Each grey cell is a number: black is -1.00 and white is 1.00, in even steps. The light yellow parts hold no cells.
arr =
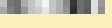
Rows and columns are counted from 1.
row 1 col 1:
0.50
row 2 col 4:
0.19
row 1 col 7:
0.91
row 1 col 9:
0.39
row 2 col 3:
-0.13
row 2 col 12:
-0.13
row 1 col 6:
0.70
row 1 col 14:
0.73

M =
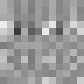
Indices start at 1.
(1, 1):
0.38
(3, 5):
0.07
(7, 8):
0.12
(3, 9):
0.10
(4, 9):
-0.13
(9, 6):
0.28
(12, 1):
0.04
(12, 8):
0.48
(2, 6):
0.22
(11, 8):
0.04
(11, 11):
0.10
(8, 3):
0.02
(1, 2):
0.22
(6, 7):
0.11
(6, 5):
0.01
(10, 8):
0.28
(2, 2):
0.27
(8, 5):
-0.02
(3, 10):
0.10
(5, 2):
0.46
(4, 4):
0.08
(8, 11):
0.42
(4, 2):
0.55
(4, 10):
0.25
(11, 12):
0.11
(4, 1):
0.85
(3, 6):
0.21
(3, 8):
0.33
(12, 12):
0.60
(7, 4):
0.29
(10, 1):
0.39
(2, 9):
0.05
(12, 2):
0.14

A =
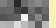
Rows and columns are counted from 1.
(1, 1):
0.00
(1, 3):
-0.69
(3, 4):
0.90
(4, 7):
0.45
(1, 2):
-0.14
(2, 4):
-0.58
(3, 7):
-0.29
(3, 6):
0.06
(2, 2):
-0.19

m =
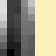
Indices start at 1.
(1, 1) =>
0.73
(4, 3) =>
-0.47
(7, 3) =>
-0.77
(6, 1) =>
-0.04
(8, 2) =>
-1.00
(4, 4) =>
-0.10
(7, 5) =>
-0.27
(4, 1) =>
0.46
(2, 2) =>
-0.52
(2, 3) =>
-0.56
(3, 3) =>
-0.45
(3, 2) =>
-0.53

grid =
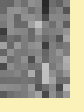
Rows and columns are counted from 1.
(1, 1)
-0.19
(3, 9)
0.05
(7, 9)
-0.11
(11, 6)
-0.21
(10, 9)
0.10
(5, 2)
0.12
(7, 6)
0.16
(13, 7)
-0.14
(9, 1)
0.23
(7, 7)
-0.51
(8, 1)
-0.20
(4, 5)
0.25
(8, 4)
-0.06
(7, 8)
0.00
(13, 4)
-0.01
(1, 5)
0.13
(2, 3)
0.15
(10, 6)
-0.08
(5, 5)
-0.18
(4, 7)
0.04
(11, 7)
0.50
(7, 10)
-0.04
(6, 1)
-0.33
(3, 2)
0.11
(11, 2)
-0.01
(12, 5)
-0.11
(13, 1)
0.11
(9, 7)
-0.17
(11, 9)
-0.04
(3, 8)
0.07
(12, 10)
-0.13
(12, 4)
-0.08
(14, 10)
0.16
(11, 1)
-0.03
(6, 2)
-0.12
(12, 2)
-0.12
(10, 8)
-0.05

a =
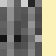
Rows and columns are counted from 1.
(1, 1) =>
0.57
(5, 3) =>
-0.43
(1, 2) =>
0.32
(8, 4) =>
-0.26
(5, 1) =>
-0.28
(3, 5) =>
-0.03
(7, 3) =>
-0.42
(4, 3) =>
-0.42
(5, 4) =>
-0.22
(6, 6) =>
0.35
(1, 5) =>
-0.72
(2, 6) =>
-0.37
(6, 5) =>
-0.14
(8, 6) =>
-0.34
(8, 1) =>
-0.23

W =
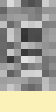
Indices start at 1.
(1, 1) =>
0.21
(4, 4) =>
0.66
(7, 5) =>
0.38
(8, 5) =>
-0.40
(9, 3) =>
-0.17
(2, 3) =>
0.10
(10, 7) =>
-0.09
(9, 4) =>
0.77
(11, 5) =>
0.63
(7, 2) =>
-0.24
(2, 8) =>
0.16
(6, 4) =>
-0.60
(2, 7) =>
0.15
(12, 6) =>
0.08
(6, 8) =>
0.26
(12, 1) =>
0.23
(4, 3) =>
0.04
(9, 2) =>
-0.56
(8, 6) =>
-0.43
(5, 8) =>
0.24
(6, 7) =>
0.19
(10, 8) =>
0.09
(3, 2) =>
0.21
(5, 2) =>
0.56
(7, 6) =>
0.23
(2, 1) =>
-0.21
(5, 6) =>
-0.40
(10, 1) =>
0.25
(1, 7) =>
0.61
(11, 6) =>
0.67

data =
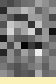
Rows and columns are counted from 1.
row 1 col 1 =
-0.32
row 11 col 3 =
-0.36
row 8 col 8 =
-0.20
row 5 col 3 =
-0.04
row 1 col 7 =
0.14
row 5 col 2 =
0.67
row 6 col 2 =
0.07
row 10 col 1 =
-0.06
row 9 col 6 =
0.17
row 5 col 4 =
0.30
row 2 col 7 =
0.02
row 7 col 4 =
-0.96
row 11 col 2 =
-0.03
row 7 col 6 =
-0.79
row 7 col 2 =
-0.43
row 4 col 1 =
-0.36
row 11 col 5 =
-0.35
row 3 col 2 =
-0.30
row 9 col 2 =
0.11
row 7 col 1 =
0.21
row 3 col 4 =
-0.56
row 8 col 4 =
0.26
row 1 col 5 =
-0.10
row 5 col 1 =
0.01
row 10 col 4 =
-0.22
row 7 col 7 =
-0.19
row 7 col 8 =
0.00
